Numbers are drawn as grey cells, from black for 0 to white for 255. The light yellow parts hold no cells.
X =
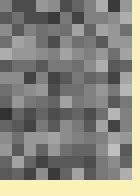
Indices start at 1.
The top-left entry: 129
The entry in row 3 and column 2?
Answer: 89
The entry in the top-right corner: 151
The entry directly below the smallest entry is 100
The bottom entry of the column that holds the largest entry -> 129
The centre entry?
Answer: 111
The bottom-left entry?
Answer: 89
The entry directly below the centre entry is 163
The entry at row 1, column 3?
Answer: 77
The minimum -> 49
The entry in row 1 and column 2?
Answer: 77
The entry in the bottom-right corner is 173
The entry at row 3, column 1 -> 140
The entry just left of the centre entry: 77
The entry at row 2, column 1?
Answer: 89
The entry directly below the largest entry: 140
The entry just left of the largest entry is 140
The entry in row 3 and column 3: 129
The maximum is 191
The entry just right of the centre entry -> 111
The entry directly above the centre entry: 89
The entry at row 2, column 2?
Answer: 111

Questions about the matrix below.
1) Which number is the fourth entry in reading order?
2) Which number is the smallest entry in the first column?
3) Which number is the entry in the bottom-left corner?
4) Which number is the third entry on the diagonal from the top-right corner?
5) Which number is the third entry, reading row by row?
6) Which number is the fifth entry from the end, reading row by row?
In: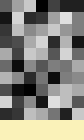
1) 1
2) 21
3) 43
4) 200
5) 200
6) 190

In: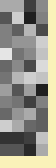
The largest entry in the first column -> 229
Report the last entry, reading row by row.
170
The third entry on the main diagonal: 182
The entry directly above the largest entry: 128
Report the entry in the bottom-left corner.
85
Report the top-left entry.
170
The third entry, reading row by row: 63
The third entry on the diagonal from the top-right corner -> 95
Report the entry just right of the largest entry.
116
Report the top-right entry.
137
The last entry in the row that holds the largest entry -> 194
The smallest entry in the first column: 51
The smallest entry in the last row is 41

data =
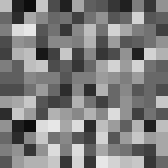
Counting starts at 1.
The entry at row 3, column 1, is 126
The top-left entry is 190
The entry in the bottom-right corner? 104
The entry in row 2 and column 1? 104
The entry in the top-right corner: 146
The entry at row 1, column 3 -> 13
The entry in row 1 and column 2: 32
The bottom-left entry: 86
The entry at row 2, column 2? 44
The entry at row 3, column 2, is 220
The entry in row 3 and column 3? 231
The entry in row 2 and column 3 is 167

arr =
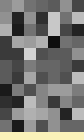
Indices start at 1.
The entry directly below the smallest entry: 91
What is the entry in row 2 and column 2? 35
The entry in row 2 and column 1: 145
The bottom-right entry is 102
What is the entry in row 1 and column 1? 133
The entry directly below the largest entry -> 124
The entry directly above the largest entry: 156
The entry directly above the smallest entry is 200
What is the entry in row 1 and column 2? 156
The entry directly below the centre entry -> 80
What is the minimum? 14
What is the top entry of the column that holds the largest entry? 114
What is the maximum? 210
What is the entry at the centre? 102
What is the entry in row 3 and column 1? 176
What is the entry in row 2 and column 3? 145
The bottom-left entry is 114
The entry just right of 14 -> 114
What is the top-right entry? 70
